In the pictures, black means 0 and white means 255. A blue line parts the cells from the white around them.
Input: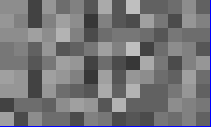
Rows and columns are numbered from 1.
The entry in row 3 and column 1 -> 141
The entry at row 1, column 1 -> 141
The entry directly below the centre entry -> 160
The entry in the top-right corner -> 97
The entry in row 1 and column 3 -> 66
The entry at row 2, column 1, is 150
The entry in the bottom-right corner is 97
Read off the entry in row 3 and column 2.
141
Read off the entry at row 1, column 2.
141
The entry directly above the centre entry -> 160
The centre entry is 109
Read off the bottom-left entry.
160

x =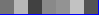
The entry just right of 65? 137
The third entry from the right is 147
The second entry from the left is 183

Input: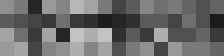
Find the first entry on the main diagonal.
144
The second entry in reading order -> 122
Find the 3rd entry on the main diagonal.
57
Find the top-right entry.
100
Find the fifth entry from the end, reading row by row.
68
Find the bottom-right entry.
100
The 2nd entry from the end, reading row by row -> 122
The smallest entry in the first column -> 91
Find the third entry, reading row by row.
37
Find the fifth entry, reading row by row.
133
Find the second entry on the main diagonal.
80
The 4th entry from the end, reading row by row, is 153
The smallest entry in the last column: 28
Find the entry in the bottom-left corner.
153
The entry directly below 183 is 57
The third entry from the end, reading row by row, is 122

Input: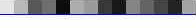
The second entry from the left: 184
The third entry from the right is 68
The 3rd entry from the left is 88

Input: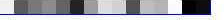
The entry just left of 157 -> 35
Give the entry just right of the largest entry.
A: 3
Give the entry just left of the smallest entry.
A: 250

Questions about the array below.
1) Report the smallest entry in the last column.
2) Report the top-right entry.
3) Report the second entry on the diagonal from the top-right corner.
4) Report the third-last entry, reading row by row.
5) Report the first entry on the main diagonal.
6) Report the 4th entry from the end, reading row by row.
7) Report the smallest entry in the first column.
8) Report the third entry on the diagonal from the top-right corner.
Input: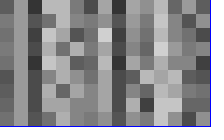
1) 64
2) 93
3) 84
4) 144
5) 93
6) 197
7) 84
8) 133

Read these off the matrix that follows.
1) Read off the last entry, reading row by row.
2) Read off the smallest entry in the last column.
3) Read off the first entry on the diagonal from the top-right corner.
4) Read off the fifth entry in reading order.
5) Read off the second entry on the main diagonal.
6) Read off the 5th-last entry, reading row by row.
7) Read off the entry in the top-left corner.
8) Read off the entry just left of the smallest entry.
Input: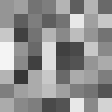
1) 211
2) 83
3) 105
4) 180
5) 94
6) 73
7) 149
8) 180

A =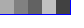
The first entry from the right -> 65
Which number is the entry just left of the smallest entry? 193
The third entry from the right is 98

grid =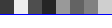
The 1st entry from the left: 58
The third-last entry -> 99
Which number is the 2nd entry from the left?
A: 238
